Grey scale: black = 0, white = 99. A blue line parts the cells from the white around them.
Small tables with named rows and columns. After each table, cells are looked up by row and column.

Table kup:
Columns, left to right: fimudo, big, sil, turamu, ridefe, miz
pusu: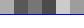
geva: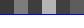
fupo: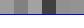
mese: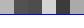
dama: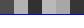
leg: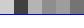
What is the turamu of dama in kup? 72
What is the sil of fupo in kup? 63
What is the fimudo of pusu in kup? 67
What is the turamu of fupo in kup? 25
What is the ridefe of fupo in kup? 56
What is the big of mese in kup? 32
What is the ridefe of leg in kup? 61
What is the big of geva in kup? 48
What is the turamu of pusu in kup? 29
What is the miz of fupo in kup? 57
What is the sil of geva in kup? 24
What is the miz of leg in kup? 45
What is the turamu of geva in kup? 70
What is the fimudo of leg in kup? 80
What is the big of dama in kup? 69
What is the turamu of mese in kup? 82
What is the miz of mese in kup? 66

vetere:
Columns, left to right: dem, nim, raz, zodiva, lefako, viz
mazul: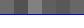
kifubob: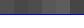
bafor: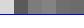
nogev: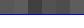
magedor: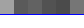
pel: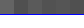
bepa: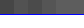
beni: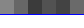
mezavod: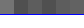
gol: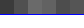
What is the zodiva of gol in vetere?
38
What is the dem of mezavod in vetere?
45
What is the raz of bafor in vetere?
48
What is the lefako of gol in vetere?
30
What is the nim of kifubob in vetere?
28
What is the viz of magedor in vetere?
46
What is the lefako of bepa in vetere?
36
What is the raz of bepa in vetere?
29
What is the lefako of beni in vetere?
26
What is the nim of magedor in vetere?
35
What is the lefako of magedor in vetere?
29
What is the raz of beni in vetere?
23
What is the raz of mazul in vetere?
50
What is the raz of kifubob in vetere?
30
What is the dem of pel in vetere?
39
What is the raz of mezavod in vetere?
36
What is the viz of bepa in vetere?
36
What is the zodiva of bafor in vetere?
51
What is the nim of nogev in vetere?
36
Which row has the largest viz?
magedor

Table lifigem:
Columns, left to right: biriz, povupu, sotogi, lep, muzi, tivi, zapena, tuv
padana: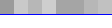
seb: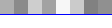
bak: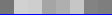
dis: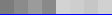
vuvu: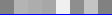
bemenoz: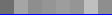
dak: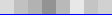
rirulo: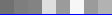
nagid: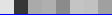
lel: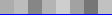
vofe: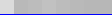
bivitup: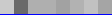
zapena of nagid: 75
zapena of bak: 51
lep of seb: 63
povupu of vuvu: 70
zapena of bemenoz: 74
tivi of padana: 64
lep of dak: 57
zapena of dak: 76
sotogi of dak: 69
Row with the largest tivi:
rirulo

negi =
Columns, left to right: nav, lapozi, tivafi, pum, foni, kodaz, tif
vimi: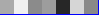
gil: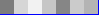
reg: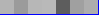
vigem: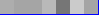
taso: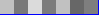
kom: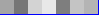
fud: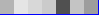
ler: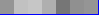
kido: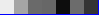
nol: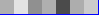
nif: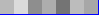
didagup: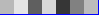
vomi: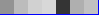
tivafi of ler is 77
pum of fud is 79
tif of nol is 79
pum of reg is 72
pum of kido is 40
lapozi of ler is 75
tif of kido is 20
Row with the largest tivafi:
gil

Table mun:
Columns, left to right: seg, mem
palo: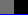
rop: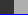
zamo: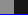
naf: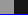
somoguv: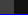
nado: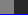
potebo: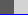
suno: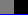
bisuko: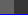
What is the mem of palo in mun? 0
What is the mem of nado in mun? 16
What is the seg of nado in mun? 50
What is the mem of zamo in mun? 9
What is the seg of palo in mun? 44
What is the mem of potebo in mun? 82
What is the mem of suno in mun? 0
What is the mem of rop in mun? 68
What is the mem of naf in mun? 9
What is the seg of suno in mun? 48
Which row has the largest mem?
potebo

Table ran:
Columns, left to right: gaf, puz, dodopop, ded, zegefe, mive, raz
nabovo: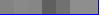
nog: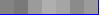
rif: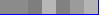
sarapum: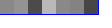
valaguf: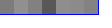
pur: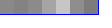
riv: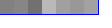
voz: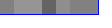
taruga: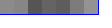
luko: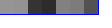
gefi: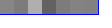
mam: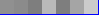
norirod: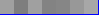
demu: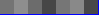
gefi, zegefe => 48
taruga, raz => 57
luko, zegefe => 50
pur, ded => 64
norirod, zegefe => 52
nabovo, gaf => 51
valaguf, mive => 54
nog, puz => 47
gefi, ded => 38
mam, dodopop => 49
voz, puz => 58
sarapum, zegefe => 53
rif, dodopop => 49
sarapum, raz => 27
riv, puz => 52

